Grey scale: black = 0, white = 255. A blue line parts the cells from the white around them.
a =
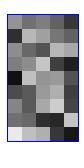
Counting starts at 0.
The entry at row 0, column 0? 148
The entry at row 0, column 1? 112
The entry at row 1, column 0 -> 47
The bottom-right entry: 24
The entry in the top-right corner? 55
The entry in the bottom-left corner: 234
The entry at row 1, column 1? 183
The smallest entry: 17
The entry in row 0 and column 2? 126
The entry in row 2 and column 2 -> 83
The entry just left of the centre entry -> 191
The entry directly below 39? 55
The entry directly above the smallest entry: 126

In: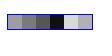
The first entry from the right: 178
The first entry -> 158
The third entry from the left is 86

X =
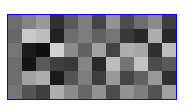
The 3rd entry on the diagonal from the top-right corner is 167
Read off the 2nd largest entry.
201
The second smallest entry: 21
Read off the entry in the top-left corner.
109
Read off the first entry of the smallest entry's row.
117
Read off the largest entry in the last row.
174
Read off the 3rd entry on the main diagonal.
15
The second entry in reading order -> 132
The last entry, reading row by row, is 161
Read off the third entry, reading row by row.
153
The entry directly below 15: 90
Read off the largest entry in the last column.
189
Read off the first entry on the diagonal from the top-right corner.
62
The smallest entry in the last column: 41
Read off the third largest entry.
195
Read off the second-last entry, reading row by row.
84
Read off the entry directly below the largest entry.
62
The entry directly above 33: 48
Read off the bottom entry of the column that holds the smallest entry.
62
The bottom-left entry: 117

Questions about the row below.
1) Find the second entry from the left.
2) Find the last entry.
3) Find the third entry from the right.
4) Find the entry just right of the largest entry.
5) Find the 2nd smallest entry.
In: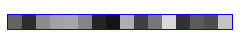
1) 44
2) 195
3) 91
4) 50
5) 37
